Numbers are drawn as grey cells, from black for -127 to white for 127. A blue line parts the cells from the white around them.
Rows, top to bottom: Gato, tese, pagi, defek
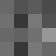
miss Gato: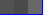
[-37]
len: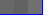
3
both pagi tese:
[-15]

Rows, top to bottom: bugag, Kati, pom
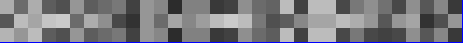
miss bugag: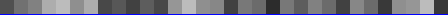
[-28]
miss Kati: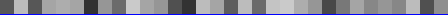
[29]
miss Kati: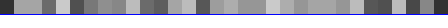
[68]
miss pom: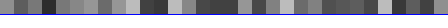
[52]
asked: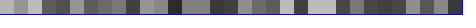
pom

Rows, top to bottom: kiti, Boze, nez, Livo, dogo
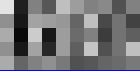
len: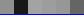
6
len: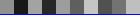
10
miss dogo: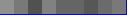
[43]
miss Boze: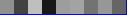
[-54]
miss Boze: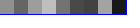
[23]
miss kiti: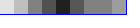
[9]

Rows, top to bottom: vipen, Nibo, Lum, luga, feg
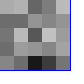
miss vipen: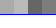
[50]
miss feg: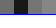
[-67]
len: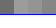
4
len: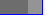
3
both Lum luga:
[28]
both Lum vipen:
[58]

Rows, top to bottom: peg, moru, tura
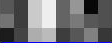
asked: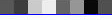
peg

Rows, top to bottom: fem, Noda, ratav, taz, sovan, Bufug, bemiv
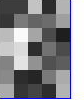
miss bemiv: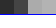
[-74]
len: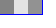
3
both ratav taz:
[-52]
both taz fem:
[-82]

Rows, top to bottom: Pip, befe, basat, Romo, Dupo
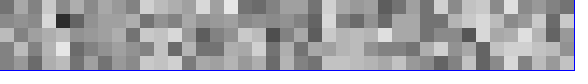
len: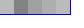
5
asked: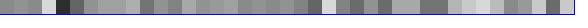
befe
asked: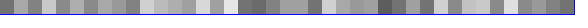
Pip

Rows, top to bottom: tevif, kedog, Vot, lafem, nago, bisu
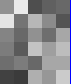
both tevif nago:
[-23]
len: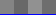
4

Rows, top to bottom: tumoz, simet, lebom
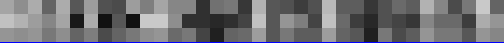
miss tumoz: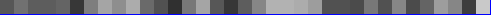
[57]
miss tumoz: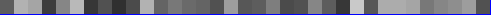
[-14]
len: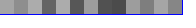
13
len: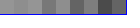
9

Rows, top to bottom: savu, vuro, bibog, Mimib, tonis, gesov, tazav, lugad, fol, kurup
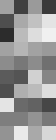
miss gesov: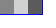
[-43]
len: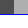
2

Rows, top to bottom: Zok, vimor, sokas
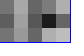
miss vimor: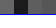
[32]
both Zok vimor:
[-25]
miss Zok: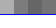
[40]
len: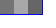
3

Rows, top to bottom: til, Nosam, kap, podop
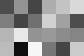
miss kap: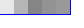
[12]
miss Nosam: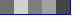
[-50]
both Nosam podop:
[-58]

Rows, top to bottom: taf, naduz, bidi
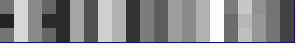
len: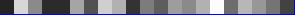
21
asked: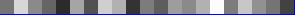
taf
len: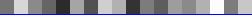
18
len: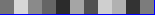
11

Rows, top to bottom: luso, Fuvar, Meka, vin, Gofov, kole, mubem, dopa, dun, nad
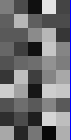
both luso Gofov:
[-2]
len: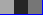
3
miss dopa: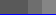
[-45]
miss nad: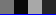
[47]
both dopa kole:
[5]

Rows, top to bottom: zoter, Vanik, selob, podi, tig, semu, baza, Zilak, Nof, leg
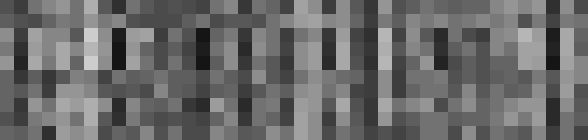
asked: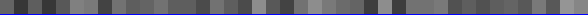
semu
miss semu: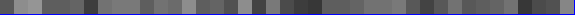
[0]
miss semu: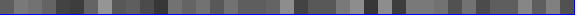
[-20]

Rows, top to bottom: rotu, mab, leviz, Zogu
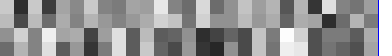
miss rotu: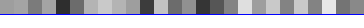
[89]
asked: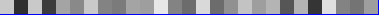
rotu
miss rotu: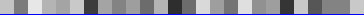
[9]
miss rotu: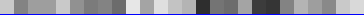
[-41]
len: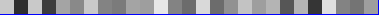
27
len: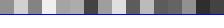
16

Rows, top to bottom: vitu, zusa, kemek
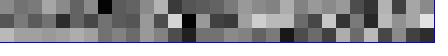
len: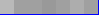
7
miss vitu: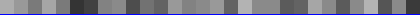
[-123]
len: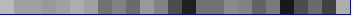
25
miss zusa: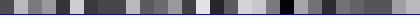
[17]
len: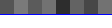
8
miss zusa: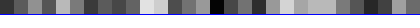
[71]

